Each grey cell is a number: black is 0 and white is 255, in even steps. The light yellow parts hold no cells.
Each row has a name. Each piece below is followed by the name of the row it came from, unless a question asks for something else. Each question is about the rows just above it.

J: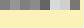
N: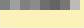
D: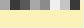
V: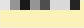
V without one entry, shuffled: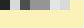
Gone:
25
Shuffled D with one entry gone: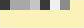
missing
89
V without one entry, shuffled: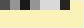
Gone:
228
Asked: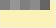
J
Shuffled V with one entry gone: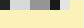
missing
78
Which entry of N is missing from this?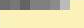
159
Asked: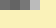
N

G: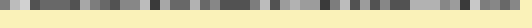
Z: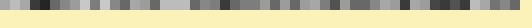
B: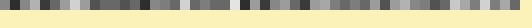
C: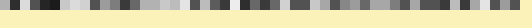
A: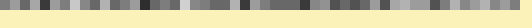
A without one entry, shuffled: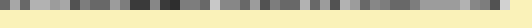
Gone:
146
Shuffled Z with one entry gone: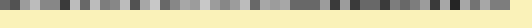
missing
70
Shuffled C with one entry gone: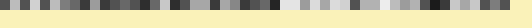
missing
92
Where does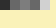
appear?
A
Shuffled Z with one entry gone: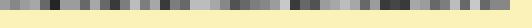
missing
115

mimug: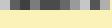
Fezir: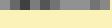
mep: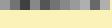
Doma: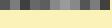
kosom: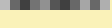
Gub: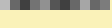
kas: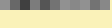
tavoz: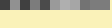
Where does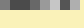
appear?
mimug
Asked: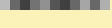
kosom

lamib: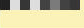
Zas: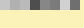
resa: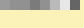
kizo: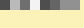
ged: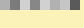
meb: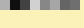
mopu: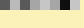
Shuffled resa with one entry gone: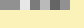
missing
155
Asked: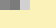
Zas
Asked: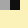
mopu

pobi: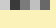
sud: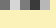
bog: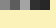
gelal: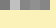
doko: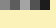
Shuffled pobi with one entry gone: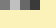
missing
204
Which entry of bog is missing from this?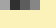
39
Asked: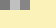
gelal
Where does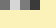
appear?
sud
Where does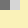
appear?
sud

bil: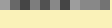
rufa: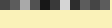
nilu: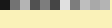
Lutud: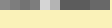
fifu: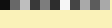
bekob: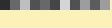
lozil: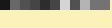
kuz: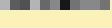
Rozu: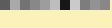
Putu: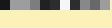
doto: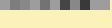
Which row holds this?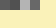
kuz
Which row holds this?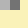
lozil
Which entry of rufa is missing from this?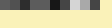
57
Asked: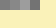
doto
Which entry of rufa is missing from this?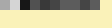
45
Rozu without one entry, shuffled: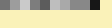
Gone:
147
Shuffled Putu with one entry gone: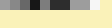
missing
33

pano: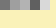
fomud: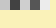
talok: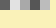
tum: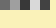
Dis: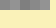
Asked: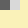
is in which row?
pano
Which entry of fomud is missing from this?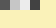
207
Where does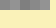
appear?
Dis

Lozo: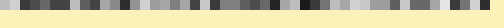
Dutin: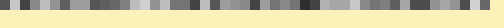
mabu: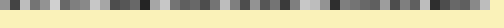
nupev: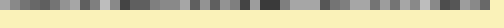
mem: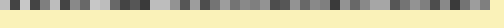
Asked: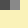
mem
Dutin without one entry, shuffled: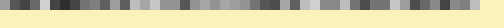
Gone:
177
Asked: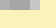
Dutin

